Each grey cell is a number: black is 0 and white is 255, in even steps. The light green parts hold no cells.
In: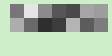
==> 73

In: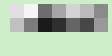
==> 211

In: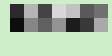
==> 194

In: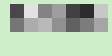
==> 65

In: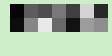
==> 63

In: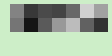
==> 104
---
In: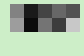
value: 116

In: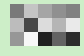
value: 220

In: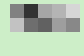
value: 97

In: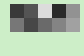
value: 106

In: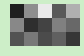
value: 67

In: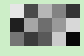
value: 110

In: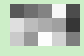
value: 172
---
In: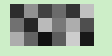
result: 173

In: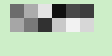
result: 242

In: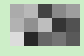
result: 53

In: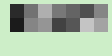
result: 196

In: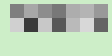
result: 216

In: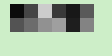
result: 30
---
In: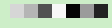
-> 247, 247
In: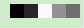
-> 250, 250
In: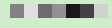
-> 145, 223
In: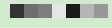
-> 229, 229
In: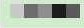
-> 142, 201
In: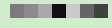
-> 15, 202
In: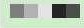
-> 228, 228
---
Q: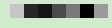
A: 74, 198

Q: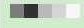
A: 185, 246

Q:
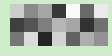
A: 182, 250

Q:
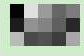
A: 131, 223

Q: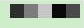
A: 199, 199

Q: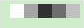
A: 49, 252
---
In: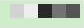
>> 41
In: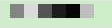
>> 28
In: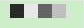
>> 232
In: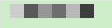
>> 110
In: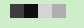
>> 15
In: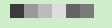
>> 221
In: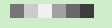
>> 161
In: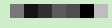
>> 77
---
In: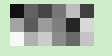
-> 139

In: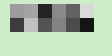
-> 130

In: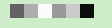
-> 153

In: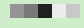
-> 32

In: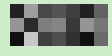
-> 49

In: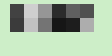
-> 22

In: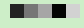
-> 166
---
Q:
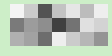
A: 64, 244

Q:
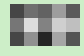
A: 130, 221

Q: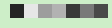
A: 178, 230

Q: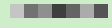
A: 62, 197

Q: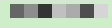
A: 192, 213

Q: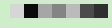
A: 132, 214

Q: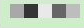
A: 233, 233
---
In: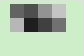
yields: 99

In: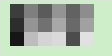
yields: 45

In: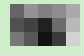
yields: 80

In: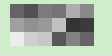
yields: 160

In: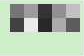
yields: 117

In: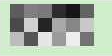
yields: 73

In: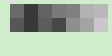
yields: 106
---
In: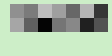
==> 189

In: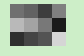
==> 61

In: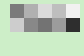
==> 219

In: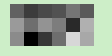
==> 74

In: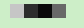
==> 10

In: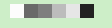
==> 126

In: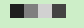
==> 209

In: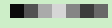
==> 170
